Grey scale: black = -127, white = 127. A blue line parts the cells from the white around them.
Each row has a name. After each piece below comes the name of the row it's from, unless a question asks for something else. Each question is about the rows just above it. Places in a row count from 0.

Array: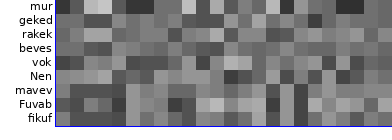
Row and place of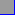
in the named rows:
Nen, 15
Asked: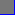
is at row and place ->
beves, 22
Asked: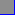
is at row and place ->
Nen, 1
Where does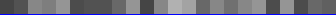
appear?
vok
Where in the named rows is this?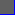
vok, 23

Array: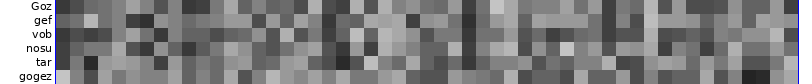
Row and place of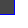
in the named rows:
tar, 40
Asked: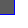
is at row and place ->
nosu, 10
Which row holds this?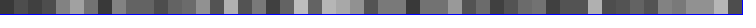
vob
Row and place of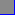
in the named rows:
gogez, 17

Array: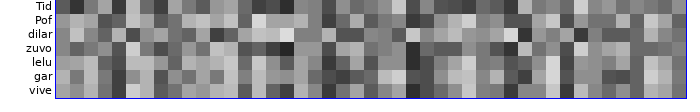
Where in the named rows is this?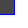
lelu, 36
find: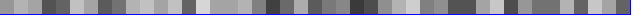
Pof
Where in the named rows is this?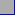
Pof, 21
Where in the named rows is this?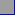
lelu, 0

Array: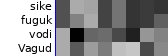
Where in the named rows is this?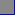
Vagud, 7
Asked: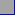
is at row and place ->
sike, 2

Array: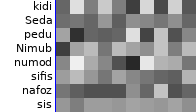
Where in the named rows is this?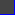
pedu, 6
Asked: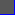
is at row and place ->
kidi, 9
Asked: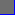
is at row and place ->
Seda, 0

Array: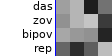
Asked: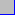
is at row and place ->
rep, 3
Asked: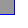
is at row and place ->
bipov, 1
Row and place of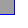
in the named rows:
das, 0

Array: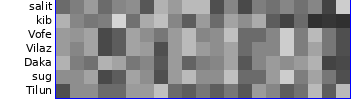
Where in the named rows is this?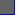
Daka, 9
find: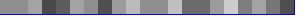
sug
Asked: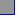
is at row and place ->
Vofe, 1

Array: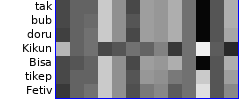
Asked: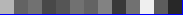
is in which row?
Kikun
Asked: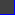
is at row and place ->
doru, 0
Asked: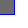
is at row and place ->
bub, 2
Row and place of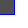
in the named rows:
Fetiv, 5
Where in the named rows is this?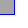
doru, 12

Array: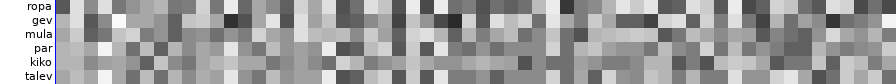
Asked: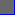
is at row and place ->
ropa, 13
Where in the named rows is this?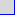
mula, 55
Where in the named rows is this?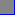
mula, 51
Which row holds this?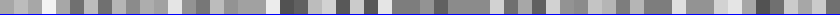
talev
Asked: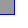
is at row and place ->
par, 11
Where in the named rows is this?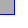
talev, 10

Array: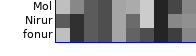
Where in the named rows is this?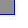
Nirur, 9
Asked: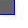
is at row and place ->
fonur, 5
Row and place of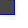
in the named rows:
Mol, 8

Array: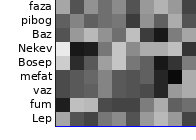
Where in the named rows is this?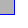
faza, 7
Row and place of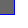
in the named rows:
mefat, 2
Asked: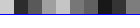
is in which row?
Bosep
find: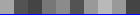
Lep

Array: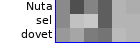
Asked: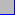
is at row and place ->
dovet, 4
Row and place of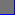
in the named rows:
dovet, 3
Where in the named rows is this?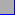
Nuta, 5
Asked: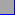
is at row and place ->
dovet, 1
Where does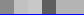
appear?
sel
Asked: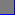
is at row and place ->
dovet, 2

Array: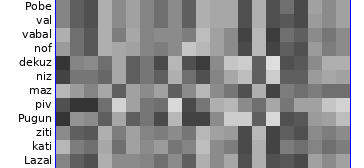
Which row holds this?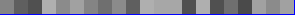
Pobe
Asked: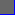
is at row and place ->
niz, 3
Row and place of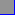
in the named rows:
Pugun, 1

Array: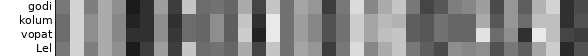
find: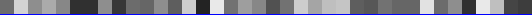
vopat
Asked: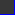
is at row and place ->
vopat, 8
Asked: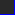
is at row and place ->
Lel, 36
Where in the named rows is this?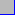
kolum, 23

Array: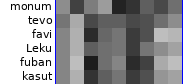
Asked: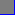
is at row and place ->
monum, 2
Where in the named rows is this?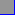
kasut, 7
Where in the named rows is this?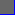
favi, 3

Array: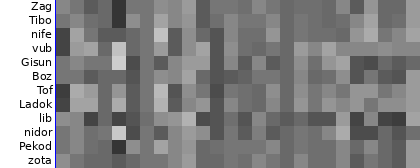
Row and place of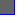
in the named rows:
Boz, 13
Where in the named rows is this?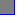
nidor, 14

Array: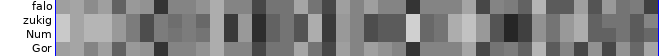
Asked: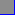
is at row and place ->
falo, 2
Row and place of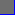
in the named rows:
zukig, 8

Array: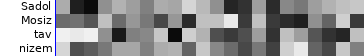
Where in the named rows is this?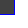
nizem, 15
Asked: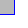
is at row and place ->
Sadol, 10

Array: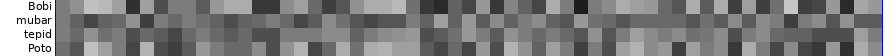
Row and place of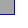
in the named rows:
Bobi, 57
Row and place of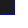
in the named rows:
Bobi, 37
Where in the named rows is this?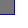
tepid, 46
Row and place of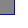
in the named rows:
Bobi, 32

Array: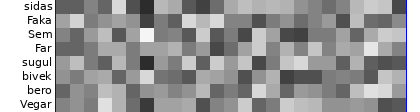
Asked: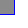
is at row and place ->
Faka, 24
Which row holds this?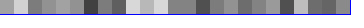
Faka
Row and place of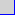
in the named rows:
Faka, 1
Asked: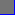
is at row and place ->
bivek, 7
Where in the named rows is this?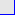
Far, 22

